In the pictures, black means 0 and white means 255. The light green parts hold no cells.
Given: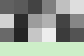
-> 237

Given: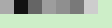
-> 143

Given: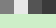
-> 232

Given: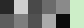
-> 81

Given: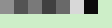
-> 105

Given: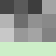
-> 152

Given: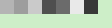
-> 107

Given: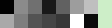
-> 55

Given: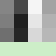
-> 38
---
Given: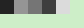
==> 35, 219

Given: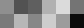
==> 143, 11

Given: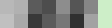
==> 184, 162

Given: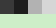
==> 57, 214

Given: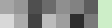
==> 166, 122

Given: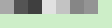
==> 168, 148

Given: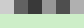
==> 205, 176

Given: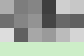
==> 174, 213

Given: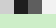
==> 207, 242
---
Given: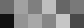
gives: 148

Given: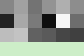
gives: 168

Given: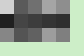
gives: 69

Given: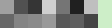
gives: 132

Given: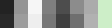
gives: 156

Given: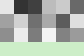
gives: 209

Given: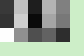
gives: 207
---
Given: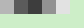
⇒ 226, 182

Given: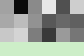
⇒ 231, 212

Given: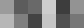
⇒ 205, 197

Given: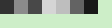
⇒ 213, 190

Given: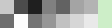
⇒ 253, 233

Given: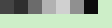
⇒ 208, 178

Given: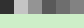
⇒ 196, 148

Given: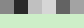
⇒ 214, 192

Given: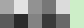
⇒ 226, 219
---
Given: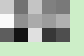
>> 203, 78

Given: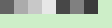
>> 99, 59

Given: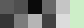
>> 91, 220

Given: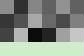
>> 140, 198

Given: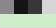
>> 136, 213

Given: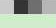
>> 203, 182

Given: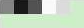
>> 132, 219
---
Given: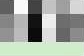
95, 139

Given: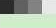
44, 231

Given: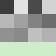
60, 177

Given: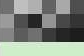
112, 29

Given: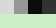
217, 50

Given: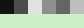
18, 190

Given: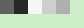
97, 175

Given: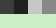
60, 136
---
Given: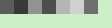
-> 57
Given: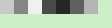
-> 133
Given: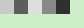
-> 93
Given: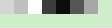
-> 192
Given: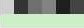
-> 52
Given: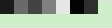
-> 106
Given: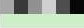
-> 57
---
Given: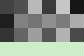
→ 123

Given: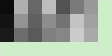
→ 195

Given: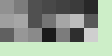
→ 188

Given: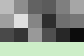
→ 111

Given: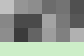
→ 121

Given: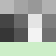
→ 228

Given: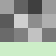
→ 141

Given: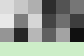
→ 111

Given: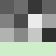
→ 235

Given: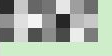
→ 186
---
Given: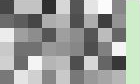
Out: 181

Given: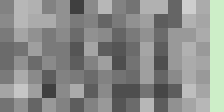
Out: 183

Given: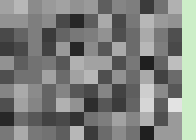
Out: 154

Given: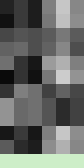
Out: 135

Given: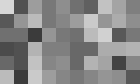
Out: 88

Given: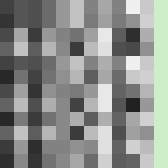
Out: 201

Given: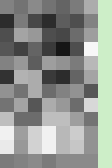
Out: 138

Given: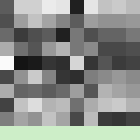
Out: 66
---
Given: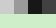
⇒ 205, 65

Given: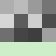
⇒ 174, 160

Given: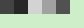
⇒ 67, 81

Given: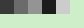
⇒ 57, 204

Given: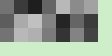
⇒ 115, 67

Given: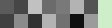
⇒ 91, 155

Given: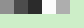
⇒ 144, 174

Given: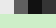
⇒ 234, 52
